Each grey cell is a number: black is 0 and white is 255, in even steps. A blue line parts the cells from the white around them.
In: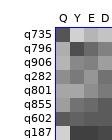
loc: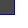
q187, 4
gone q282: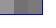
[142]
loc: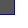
q735, 1
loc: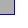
q796, 1
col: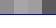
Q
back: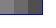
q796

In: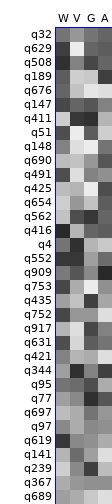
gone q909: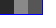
[122]
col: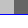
V
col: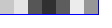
G
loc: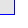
q676, 3
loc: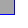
q435, 4
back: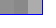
q97
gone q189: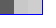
[63]

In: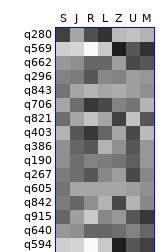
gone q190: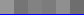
[95]
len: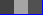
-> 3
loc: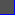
q280, 3
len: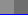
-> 2
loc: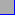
q843, 5
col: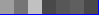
U

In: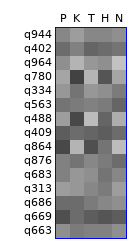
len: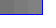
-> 3
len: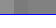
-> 4
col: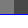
K
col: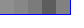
T

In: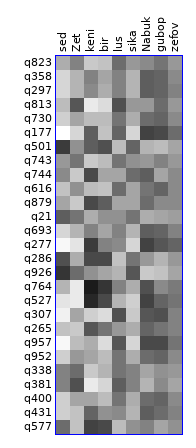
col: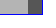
Zet
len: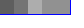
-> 5
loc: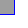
q21, 9
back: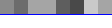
q879
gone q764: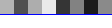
[122]

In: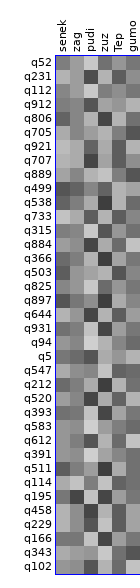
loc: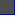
q231, 3
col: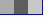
pudi
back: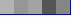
q912
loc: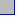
q921, 1
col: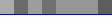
senek
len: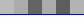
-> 6

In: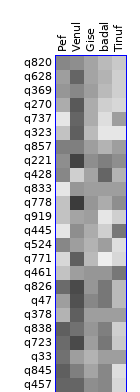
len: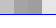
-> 4
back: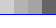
q628

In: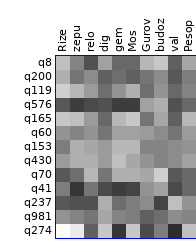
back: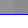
q153
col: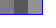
Rize
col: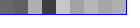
Mos
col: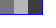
zepu

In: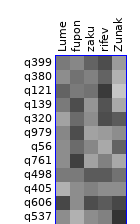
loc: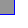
q139, 3
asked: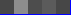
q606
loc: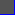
q139, 4
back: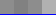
q405

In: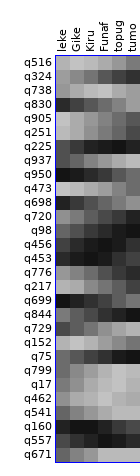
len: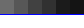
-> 6
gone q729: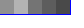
[164]
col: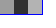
Funaf
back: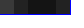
q160
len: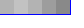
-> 5

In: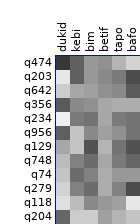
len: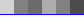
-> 6
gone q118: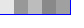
[223]

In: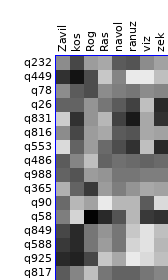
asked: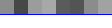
q232
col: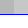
ranuz
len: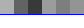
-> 6
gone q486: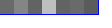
[112]
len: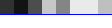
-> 8
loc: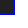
q925, 2

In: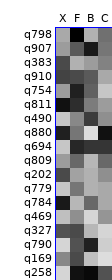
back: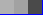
q202
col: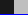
X
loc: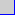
q790, 4
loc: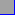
q202, 2
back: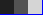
q790
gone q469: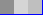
[149]
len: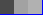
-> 3

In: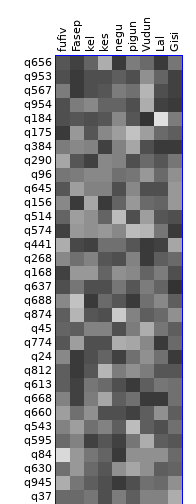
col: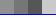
negu
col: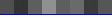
Gisi
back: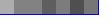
q37
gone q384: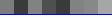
[65]
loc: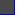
q441, 2

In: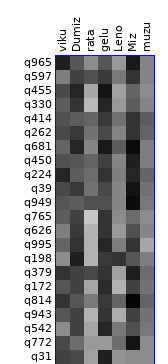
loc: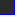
q172, 4
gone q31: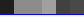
[147]
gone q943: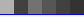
[172]
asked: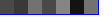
q39

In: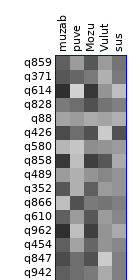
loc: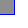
q580, 3
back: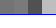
q866
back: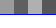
q352
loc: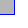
q580, 1
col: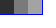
muzab

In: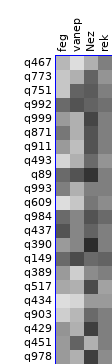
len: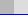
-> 2
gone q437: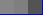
[99]
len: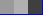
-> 3
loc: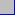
q911, 2
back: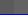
q751
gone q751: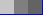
[91]
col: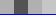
vanep

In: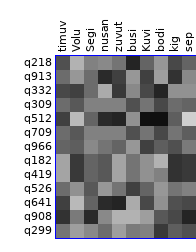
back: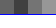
q526
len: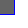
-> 1

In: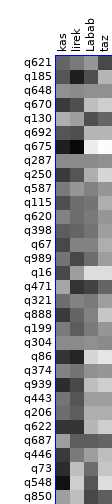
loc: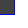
q471, 3
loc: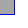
q471, 1

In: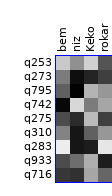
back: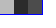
q275
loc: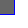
q716, 4
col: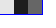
rokar

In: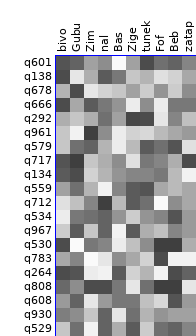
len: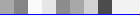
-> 10
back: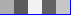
q967
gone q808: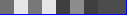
[105]
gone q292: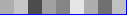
[70]
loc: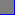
q930, 1
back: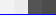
q264

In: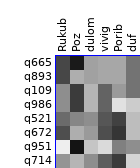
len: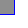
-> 1
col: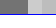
duf
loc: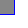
q521, 2

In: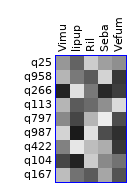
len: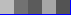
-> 5
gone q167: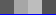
[114]
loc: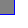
q422, 1

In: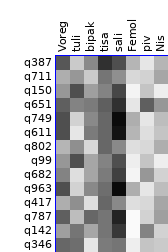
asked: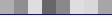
q417
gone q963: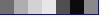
[189]
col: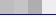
Nis
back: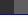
q651
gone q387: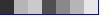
[87]

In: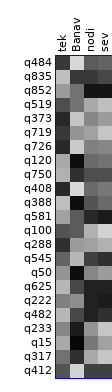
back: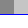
q373
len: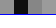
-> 4

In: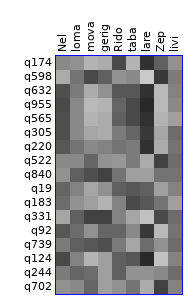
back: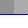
q632
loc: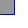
q522, 5
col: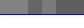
Rido
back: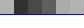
q565

